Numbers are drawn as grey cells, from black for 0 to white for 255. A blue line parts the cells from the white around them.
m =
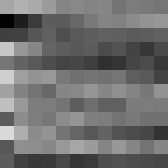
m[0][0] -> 166
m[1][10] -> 147
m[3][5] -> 88
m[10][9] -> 134
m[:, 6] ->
[132, 121, 93, 92, 63, 116, 149, 110, 127, 87, 155, 59]
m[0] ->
[166, 177, 170, 155, 133, 136, 132, 134, 116, 124, 121, 117]
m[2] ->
[64, 65, 86, 96, 79, 89, 93, 97, 95, 91, 93, 96]
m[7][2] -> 125
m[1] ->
[3, 29, 59, 92, 91, 103, 121, 132, 129, 139, 147, 151]
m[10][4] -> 152
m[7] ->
[191, 153, 125, 124, 116, 93, 110, 96, 96, 123, 124, 123]
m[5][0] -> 206
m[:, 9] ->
[124, 139, 91, 67, 69, 94, 132, 123, 121, 75, 134, 77]
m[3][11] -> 74
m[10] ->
[87, 143, 142, 135, 152, 166, 155, 133, 151, 134, 115, 134]
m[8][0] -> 92
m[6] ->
[161, 130, 116, 104, 134, 136, 149, 134, 143, 132, 120, 146]
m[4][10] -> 76
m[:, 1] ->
[177, 29, 65, 151, 99, 159, 130, 153, 141, 174, 143, 65]
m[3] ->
[198, 151, 134, 100, 93, 88, 92, 75, 83, 67, 55, 74]
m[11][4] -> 72
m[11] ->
[92, 65, 57, 58, 72, 54, 59, 77, 81, 77, 74, 71]
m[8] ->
[92, 141, 126, 119, 140, 149, 127, 125, 115, 121, 113, 113]
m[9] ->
[217, 174, 139, 147, 116, 101, 87, 99, 82, 75, 71, 51]

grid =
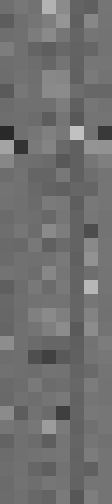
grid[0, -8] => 111
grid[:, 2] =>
[114, 117, 124, 100, 109, 111, 112, 112, 108, 118, 122, 110, 101, 105, 107, 110, 108, 120, 112, 109, 120, 114, 128, 116, 107, 79, 109, 121, 110, 114, 119, 108, 114, 102, 110, 104]
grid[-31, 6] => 122
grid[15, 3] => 104
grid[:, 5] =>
[99, 95, 101, 99, 98, 97, 109, 96, 88, 193, 96, 96, 96, 102, 94, 99, 99, 99, 96, 100, 99, 101, 101, 90, 95, 96, 100, 103, 99, 100, 98, 101, 99, 100, 99, 87]
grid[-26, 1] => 51
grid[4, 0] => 110
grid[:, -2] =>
[95, 135, 117, 102, 118, 122, 103, 118, 116, 114, 148, 118, 110, 101, 120, 119, 77, 137, 146, 110, 183, 118, 131, 140, 115, 116, 106, 124, 117, 120, 112, 117, 124, 96, 117, 126]
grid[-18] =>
[107, 113, 112, 113, 121, 96, 146, 117]
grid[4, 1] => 112
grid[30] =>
[118, 113, 119, 156, 122, 98, 112, 118]
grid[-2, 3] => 118
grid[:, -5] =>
[179, 126, 138, 94, 102, 136, 138, 112, 93, 128, 132, 107, 101, 99, 122, 104, 138, 96, 113, 135, 107, 115, 138, 127, 102, 65, 115, 108, 116, 107, 156, 94, 116, 95, 118, 100]
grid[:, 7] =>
[117, 116, 115, 115, 117, 115, 103, 114, 116, 57, 146, 127, 116, 117, 117, 115, 115, 117, 117, 116, 116, 114, 113, 115, 124, 119, 116, 115, 115, 118, 118, 113, 116, 116, 116, 116]
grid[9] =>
[41, 112, 118, 128, 120, 193, 114, 57]
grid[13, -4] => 96
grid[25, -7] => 111
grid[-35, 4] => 149

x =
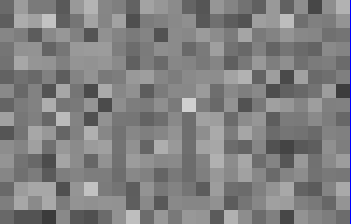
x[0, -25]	106
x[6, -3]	115
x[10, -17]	115
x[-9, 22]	158
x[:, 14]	[85, 88, 155, 122, 121, 142, 155, 125, 161, 142, 163, 130, 127, 92, 134, 149]
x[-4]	[134, 112, 124, 90, 126, 132, 125, 125, 109, 136, 129, 100, 121, 108, 127, 152, 137, 161, 136, 106, 132, 141, 114, 121, 119]
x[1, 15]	112
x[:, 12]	[139, 137, 139, 139, 135, 125, 137, 122, 137, 147, 153, 138, 121, 131, 137, 121]
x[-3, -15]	147
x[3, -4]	106
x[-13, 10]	123
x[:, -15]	[163, 124, 132, 123, 124, 158, 93, 123, 99, 127, 101, 146, 129, 147, 137, 108]
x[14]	[126, 167, 138, 169, 123, 147, 144, 147, 146, 94, 137, 88, 137, 134, 134, 145, 92, 117, 135, 160, 157, 128, 121, 103, 148]
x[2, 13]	136
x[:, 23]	[142, 124, 112, 138, 126, 111, 157, 128, 125, 131, 144, 138, 121, 132, 103, 125]
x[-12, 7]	150
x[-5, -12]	108
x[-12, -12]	132
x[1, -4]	111
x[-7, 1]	116
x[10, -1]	126
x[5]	[98, 113, 105, 129, 93, 132, 147, 121, 125, 153, 158, 134, 125, 138, 142, 141, 163, 178, 99, 158, 74, 161, 106, 111, 127]
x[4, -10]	133
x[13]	[105, 156, 167, 167, 80, 149, 194, 123, 116, 93, 147, 120, 131, 117, 92, 157, 110, 107, 128, 147, 168, 99, 91, 132, 169]
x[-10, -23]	130
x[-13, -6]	100
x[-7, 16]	124
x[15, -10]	91
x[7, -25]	100
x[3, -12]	105
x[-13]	[117, 146, 147, 100, 118, 153, 155, 156, 126, 108, 123, 142, 139, 105, 122, 159, 114, 104, 129, 100, 117, 106, 99, 138, 132]
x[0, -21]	89
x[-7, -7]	140

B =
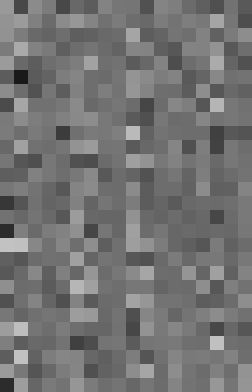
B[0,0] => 153
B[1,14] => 120
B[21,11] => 115
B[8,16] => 119
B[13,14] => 140
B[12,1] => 96
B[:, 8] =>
[118, 123, 108, 99, 114, 117, 115, 118, 112, 127, 117, 115, 108, 108, 109, 102, 103, 112, 112, 119, 110, 109, 115, 114, 118, 107, 104, 116]
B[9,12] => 111
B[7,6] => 105
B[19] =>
[88, 105, 136, 95, 128, 103, 150, 108, 119, 138, 166, 109, 108, 149, 101, 160, 97, 131]
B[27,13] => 115
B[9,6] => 122
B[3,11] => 95
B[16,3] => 124
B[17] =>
[194, 192, 135, 113, 134, 110, 142, 94, 112, 158, 146, 124, 103, 95, 86, 123, 97, 108]
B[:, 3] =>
[123, 107, 100, 122, 110, 99, 118, 113, 119, 115, 110, 119, 119, 102, 100, 105, 124, 113, 113, 95, 91, 101, 117, 110, 103, 125, 104, 122]
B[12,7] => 88
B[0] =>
[153, 72, 139, 123, 72, 104, 92, 131, 118, 117, 81, 132, 126, 107, 95, 80, 114, 89]
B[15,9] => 146
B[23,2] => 117
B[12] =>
[94, 96, 129, 119, 110, 120, 137, 88, 108, 100, 82, 109, 118, 100, 126, 100, 108, 115]
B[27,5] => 150
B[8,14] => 134
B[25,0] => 93
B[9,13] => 109
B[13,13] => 98
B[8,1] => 140
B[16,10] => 108
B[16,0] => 44
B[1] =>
[147, 155, 128, 107, 139, 151, 132, 113, 123, 109, 105, 124, 115, 126, 120, 165, 118, 78]
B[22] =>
[119, 101, 112, 117, 113, 157, 153, 105, 115, 79, 134, 122, 102, 116, 127, 140, 123, 113]
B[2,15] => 97

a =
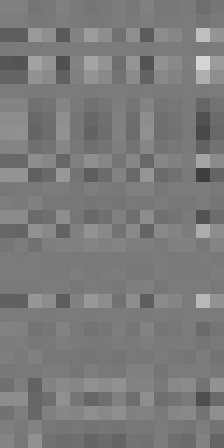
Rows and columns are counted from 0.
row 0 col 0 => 128
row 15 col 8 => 128
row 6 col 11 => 122
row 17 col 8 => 132
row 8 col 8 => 128
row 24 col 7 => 121
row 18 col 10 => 122
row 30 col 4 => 118
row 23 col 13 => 123
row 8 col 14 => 81
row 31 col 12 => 110
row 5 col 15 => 142
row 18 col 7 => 121
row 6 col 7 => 123
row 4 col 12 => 137
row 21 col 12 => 133
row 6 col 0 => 123
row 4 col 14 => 212
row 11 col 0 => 105
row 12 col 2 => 96
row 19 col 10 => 120
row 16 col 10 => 100
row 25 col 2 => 128
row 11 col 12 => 129
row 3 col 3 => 123
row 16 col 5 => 128
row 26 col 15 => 120
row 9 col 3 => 108
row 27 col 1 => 125
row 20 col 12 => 123
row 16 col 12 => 131
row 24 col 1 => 125
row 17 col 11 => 122
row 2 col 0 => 94
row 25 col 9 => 121
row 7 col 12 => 119
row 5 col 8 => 115
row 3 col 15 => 124
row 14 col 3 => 120

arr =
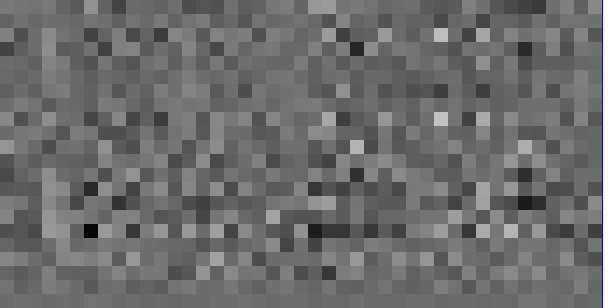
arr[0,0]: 119
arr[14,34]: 161
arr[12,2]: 110
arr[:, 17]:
[94, 86, 125, 102, 112, 96, 78, 112, 133, 108, 116, 110, 106, 130, 88, 105, 137, 105, 134, 116, 105, 113]
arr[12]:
[73, 99, 110, 141, 108, 101, 118, 80, 121, 146, 89, 112, 95, 130, 102, 90, 116, 106, 98, 121, 107, 105, 130, 106, 128, 49, 134, 95, 138, 122, 116, 93, 92, 117, 109, 117, 93, 47, 96, 131, 97, 110, 109]
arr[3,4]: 92
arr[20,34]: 116
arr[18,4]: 131
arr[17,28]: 106
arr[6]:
[96, 108, 97, 119, 123, 103, 97, 113, 87, 108, 98, 124, 111, 132, 125, 90, 111, 78, 118, 110, 113, 115, 94, 85, 144, 90, 109, 83, 94, 79, 84, 63, 108, 93, 63, 97, 102, 85, 120, 80, 117, 124, 117]
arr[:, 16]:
[113, 104, 119, 122, 91, 113, 111, 101, 120, 109, 98, 95, 116, 77, 98, 133, 68, 90, 106, 137, 119, 109]
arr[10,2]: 107
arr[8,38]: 115
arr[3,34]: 110
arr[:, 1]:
[116, 113, 80, 94, 105, 100, 108, 123, 81, 119, 120, 107, 99, 91, 118, 84, 86, 88, 125, 91, 97, 111]
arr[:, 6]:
[144, 114, 67, 113, 83, 94, 97, 96, 70, 118, 100, 92, 118, 41, 118, 115, 6, 109, 126, 96, 89, 114]
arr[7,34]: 108
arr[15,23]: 105
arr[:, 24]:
[116, 132, 64, 124, 90, 113, 144, 96, 63, 100, 84, 134, 128, 66, 92, 91, 54, 110, 116, 124, 98, 105]
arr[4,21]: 123
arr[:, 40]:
[127, 115, 91, 81, 94, 104, 117, 96, 83, 111, 124, 101, 97, 79, 111, 134, 60, 115, 138, 113, 103, 112]
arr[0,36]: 73
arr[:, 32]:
[91, 103, 110, 83, 93, 110, 108, 114, 116, 98, 130, 83, 92, 97, 68, 157, 108, 123, 139, 89, 114, 108]
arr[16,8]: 132
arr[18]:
[133, 125, 109, 97, 131, 135, 126, 137, 93, 150, 109, 119, 100, 96, 117, 161, 106, 134, 78, 108, 110, 111, 107, 134, 116, 152, 93, 109, 140, 116, 148, 85, 139, 110, 108, 91, 107, 132, 109, 107, 138, 93, 80]
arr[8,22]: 109
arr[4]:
[108, 105, 96, 132, 122, 95, 83, 117, 94, 84, 111, 118, 94, 114, 94, 120, 91, 112, 106, 102, 102, 123, 96, 113, 90, 108, 93, 96, 88, 115, 107, 118, 93, 87, 143, 97, 121, 77, 95, 95, 94, 103, 105]
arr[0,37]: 65
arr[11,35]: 118
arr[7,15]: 98
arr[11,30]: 92
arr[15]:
[132, 84, 90, 149, 129, 128, 115, 100, 128, 129, 106, 84, 92, 109, 69, 117, 133, 105, 96, 164, 89, 83, 84, 105, 91, 118, 86, 103, 103, 110, 117, 117, 157, 120, 88, 139, 93, 125, 110, 95, 134, 119, 126]
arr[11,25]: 111
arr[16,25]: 88
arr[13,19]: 90
